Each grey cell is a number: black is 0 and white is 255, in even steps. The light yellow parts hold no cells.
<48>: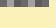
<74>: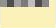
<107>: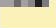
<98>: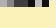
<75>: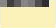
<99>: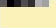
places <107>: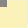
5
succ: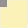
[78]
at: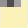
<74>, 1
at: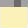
<107>, 1

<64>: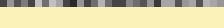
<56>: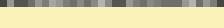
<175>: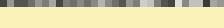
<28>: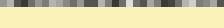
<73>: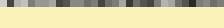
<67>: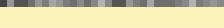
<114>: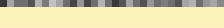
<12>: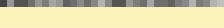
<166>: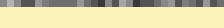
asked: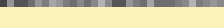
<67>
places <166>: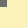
8 9 10 11 13 23 28 32
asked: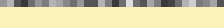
<28>
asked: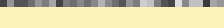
<175>
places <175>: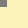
7 10 20 23

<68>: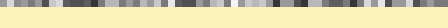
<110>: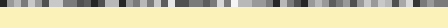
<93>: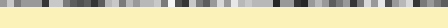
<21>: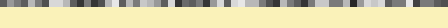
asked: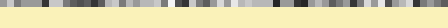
<93>
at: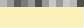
<110>, 46
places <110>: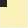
1 14 18 40 44
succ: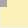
[216]
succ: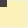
[122]
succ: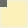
[93]
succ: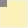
[153]

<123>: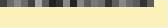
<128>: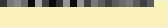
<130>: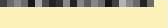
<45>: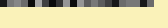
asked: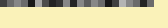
<130>
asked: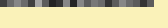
<123>
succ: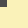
[36]

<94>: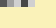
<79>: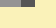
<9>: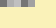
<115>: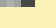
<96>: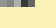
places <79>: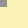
1 2 3
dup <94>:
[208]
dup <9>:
[117]
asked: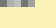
<9>
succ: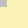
[117]

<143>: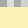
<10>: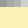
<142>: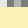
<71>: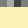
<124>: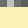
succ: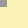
[168]
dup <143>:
[168]
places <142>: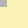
3
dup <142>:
[124]
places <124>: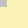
2

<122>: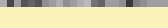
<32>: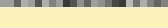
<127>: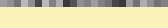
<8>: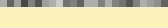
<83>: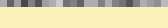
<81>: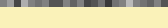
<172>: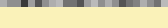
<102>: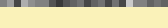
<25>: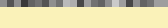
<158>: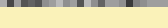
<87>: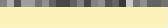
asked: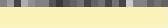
<102>
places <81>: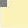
1 5 7 10 12 18 20 23

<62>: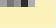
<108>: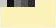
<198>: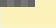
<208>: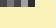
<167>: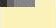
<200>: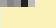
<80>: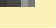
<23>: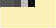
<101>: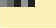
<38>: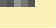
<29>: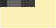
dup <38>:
[86]
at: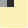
<208>, 4

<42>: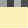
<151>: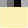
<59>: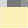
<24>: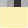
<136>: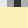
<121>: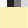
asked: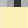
<24>
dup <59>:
[120]

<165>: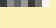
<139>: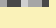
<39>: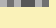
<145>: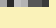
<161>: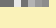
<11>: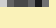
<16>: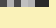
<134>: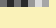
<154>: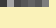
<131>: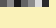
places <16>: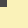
1 3
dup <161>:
[113]
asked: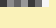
<165>
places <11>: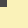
3 4
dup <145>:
[87]
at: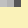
<145>, 3
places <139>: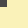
2 3 7

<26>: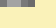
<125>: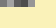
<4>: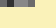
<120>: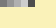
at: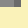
<4>, 3
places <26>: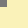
1 4
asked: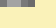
<26>

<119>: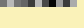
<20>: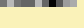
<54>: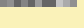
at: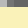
<20>, 2
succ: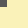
[156]
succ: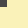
[4]
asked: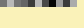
<119>
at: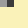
<119>, 9
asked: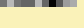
<20>

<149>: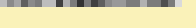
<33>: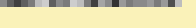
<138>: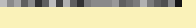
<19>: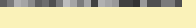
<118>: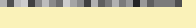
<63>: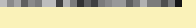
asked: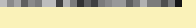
<63>
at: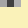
<19>, 13
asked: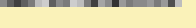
<33>
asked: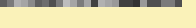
<19>
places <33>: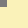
5 10 13 19 23
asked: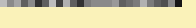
<138>
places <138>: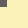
4 7 11 18 23

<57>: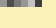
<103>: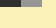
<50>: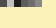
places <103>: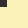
1 2 3
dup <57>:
[150]

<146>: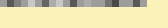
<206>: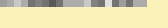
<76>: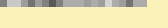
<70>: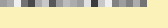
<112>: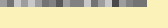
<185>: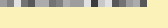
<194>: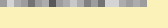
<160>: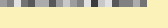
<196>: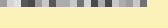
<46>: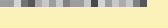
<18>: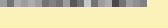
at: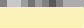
<76>, 1
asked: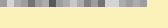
<194>
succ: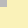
[172]
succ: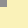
[129]
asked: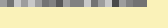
<112>
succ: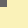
[172]

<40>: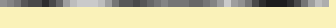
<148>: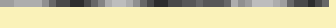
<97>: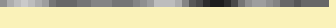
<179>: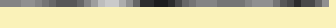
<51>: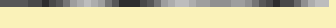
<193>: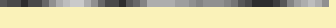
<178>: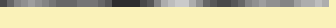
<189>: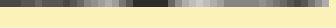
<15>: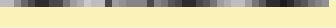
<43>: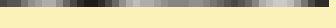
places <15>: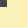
5 8 9 16 22 26 29 43
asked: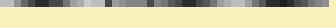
<15>
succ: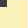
[87]
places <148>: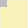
17 18 37 38 39

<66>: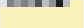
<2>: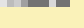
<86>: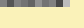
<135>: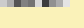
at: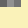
<86>, 5
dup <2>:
[115]
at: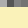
<135>, 2
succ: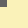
[145]

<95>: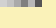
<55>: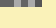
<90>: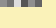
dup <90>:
[143]
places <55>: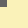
1 2 4
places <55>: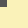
6
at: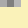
<95>, 3
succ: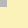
[85]
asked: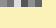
<90>
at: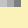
<95>, 2

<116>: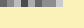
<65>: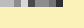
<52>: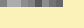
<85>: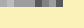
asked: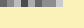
<116>

